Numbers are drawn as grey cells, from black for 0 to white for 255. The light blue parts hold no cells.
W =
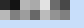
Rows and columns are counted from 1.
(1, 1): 40
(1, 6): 108
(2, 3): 157
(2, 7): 128
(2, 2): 128

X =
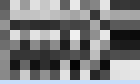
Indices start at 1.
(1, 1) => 87
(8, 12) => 224
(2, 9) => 184
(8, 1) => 137
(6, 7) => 68
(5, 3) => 40
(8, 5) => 145
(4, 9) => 82
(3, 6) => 48
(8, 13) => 227
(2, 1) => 105
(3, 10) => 169
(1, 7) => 95
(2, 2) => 197
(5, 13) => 27
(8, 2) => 92
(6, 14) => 78
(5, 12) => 30
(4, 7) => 56
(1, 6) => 222
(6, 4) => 55
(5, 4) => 139
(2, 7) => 178
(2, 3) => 193
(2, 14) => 167
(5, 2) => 130
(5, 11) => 147
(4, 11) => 231
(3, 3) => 56
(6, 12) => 78
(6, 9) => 63

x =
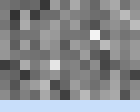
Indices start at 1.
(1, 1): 119
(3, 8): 155
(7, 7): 125
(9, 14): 137
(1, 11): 151
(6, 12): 153
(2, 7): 144
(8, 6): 148
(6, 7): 112
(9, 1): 121
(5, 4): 99
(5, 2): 94
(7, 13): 121
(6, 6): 140
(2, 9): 123
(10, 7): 64
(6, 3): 117
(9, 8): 157
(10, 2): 103
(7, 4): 123
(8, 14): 68
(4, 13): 116
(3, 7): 120
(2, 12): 152
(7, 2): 80
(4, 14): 127
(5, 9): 137
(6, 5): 110
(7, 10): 140
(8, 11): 90
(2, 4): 60

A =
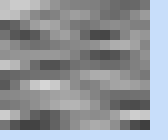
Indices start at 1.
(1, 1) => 191
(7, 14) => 128
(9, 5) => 214
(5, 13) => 175
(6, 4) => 151
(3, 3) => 127
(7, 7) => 96
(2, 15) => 155
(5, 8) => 136
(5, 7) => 132
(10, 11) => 118
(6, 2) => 148
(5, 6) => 125
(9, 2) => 118
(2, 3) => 165
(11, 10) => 149
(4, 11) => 70
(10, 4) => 145
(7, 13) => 116
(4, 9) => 103
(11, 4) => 143
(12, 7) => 122
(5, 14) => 162
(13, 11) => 166
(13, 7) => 119
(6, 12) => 84
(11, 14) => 76
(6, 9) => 107
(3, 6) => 163
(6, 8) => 130
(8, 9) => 159
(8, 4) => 113

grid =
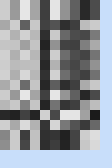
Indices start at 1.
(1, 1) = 204
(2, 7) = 146
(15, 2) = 203
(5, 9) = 127
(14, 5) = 48
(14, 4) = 193
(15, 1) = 142
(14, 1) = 134
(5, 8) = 64
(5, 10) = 170
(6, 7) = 109
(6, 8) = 77
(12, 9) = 161
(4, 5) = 47
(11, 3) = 129
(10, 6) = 229
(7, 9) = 97
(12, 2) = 34
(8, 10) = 113
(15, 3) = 70
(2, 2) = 154
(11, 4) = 197
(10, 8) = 96
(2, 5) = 62
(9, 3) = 107
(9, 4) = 197
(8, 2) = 175
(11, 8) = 63
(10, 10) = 74
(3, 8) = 62
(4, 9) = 72
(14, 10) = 221
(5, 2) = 196
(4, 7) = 104

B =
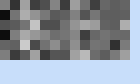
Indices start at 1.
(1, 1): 129
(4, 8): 134
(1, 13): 100
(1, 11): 103
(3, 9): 167
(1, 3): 161
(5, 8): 143
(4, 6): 110
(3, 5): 79
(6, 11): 93
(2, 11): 94
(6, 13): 159
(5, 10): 116
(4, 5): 133
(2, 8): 129
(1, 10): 63
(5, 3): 203
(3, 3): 116
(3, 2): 91
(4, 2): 126
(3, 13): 174
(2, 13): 96
